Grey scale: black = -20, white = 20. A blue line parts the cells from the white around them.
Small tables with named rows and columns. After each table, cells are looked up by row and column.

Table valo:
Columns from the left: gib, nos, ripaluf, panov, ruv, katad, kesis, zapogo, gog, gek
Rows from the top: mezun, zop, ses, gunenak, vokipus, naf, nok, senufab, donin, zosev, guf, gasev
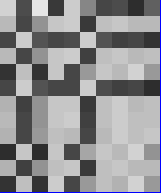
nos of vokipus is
10
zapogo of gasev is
8
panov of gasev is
12
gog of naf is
-9
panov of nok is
11
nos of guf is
-10
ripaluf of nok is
3
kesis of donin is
9

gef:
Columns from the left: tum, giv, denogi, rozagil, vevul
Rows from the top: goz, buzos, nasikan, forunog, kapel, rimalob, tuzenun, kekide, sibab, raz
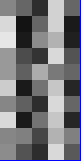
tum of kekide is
14
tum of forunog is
4
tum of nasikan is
16
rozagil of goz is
13
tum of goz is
1
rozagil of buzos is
13
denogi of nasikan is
2
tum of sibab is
1
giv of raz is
-7
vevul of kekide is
-14
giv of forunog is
-8
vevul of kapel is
-4
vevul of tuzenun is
-4
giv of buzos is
-17
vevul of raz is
-6
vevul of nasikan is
-15
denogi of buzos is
-4
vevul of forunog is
-7

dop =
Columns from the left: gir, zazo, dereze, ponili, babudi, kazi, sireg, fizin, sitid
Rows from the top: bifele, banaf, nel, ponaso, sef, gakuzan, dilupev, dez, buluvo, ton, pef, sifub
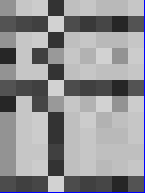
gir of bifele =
3
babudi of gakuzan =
-8
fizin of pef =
10
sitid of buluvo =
11
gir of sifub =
-8
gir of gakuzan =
-7
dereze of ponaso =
-10
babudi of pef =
10
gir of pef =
3
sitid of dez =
11
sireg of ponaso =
13
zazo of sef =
11
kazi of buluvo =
11
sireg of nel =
9
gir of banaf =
-7
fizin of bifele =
9
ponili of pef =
-12
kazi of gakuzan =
-10
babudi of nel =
10
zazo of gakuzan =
-9
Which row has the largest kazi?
dez

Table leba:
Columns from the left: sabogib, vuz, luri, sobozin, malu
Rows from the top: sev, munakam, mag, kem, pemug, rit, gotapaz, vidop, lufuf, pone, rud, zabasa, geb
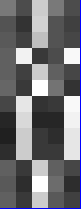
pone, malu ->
16
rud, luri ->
12
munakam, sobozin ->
-7
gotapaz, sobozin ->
-11
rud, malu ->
-9
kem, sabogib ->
-5
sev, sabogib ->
-1
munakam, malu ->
-10
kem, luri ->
-11
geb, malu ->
-10
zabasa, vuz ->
-13
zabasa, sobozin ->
-3
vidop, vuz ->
14
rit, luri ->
20
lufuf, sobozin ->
-13
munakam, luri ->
13
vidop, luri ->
-14
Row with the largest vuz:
kem

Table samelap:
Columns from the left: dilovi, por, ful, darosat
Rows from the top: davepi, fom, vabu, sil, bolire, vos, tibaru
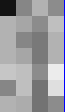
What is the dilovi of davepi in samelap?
-17
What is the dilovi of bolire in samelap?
11
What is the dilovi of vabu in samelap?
8
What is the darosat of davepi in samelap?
2
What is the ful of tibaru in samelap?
-2
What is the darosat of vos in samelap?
15
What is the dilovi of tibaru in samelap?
8
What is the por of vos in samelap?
10

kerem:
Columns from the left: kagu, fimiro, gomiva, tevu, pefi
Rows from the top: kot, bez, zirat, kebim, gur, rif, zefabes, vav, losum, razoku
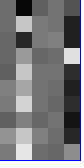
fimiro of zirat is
-14
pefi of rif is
-15
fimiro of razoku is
16
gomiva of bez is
-1
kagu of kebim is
-4
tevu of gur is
-2
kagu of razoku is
-1
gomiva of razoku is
-3
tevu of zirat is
0
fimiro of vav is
0
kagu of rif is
0
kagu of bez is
-3
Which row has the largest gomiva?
losum

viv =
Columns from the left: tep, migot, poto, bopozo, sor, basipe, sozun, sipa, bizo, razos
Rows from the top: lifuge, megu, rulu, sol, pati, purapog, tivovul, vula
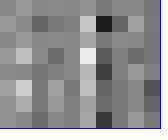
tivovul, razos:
-4
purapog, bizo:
1
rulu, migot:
4
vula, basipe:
6
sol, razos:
-2
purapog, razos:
-7
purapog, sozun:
-4
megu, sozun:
-16
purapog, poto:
-1

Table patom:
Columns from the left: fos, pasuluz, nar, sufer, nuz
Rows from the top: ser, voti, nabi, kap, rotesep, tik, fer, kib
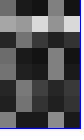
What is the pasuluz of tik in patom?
-1
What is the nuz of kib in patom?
-16
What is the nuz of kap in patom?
-17
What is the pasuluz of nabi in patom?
-2
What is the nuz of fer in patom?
-12
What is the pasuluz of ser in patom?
-16
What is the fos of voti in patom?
6
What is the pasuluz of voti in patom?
4
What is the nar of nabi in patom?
-11
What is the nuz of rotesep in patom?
-16
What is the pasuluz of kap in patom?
-16

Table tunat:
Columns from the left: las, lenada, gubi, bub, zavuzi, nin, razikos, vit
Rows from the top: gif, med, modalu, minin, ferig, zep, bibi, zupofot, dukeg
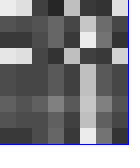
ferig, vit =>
-9
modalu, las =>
-11
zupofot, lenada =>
-8
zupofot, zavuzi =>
-10
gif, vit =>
15
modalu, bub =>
-4
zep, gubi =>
-9
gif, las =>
17
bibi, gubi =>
-5
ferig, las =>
-8
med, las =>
-7
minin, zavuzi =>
10
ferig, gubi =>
-9
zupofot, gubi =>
-8
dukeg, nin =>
17
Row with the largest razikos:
bibi

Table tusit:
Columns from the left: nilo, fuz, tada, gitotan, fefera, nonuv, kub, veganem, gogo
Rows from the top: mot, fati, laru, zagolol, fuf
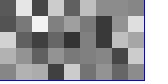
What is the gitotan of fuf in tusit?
-10
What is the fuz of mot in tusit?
16
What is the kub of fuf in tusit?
3
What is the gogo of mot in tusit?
1
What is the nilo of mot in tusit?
-6
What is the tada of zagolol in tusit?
-5
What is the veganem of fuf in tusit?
-4
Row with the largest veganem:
laru

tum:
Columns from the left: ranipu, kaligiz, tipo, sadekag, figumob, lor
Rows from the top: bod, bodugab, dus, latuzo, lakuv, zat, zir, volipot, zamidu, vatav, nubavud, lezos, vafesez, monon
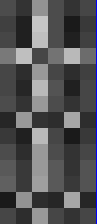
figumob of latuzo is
9
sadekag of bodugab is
-8
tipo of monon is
4
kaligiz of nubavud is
-11
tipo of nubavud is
4
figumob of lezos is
-11
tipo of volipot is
-12
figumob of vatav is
-12
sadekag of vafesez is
-14
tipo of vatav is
4
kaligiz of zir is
-12
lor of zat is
-9
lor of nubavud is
-7
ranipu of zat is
-9
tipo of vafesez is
-13
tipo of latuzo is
-9
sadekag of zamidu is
-9
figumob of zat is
-15

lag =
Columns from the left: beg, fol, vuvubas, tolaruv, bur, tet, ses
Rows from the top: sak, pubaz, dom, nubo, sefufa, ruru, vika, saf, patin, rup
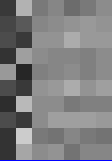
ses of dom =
4
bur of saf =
5
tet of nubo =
0
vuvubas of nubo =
2
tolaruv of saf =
5
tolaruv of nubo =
1

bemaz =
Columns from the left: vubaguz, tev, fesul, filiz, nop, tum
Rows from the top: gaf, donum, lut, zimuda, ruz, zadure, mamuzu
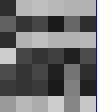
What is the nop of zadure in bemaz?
0
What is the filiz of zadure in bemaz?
-16
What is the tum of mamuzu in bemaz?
11
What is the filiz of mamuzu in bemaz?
12
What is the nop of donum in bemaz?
-4
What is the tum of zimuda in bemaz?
-8
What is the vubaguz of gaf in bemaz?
-13
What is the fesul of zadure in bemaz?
-11
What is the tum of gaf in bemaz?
8
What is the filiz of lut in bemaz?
8
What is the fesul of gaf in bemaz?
10
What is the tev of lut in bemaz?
8
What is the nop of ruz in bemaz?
-2
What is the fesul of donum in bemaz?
-9
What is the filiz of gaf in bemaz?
9
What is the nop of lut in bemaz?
8
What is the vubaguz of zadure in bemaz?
-11
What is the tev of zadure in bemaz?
-12
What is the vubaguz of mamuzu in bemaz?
4
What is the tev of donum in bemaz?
-12

